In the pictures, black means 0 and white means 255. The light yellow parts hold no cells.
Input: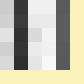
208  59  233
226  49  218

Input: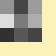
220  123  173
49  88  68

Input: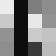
201  13  232
146  13  202

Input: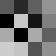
1  199  21
170  1  170

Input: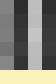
124  51  188
126  55  197

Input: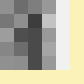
119  143  61
157  79  74

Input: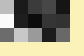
250  30  12
108  200  154
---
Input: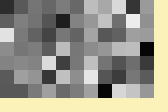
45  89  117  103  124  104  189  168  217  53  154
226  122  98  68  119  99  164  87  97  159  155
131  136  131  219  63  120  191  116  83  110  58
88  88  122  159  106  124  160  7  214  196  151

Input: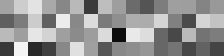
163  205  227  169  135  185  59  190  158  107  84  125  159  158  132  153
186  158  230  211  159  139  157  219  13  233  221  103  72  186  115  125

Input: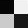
5  241

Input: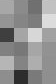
167  139  112  193
63  165  215  161
182  132  174  144

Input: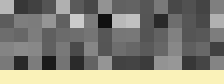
184  55  65  84  176  90  72  147  97  99  86  121  72  81  68  127
109  103  125  95  107  110  117  86  119  120  84  98  129  85  88  125
121  40  124  26  116  42  99  149  66  68  59  147  151  55  69  132

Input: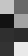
197  104
47  43
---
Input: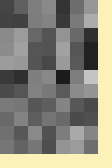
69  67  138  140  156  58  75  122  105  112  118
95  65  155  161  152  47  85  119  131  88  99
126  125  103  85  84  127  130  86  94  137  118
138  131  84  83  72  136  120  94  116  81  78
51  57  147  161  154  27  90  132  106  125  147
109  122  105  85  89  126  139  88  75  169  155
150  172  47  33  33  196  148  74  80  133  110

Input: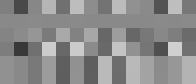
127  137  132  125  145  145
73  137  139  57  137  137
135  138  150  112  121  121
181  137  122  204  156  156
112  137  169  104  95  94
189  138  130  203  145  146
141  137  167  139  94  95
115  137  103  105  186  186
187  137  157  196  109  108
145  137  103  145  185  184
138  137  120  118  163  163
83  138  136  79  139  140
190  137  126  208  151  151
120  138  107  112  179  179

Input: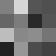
128  102  189  33
214  124  136  151
85  41  141  76
80  84  117  66

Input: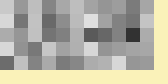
201  215  172  215  108
152  118  150  146  192
190  194  193  120  131
133  105  116  198  170
168  141  128  162  123
190  187  177  176  135
163  223  90  215  172
149  162  103  148  178
157  130  130  157  215
123  116  50  164  150
166  196  172  167  154

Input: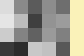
220  229  204  57
138  188  131  43
91  63  97  200
141  147  154  193
110  156  128  88

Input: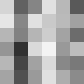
213  230  182  149  183  164
97  135  130  49  69  81
133  225  181  218  162  154
225  201  205  243  218  224
184  186  163  153  136  173
89  161  108  189  121  139

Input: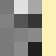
119  129  123  122
224  84  129  139
167  53  138  31
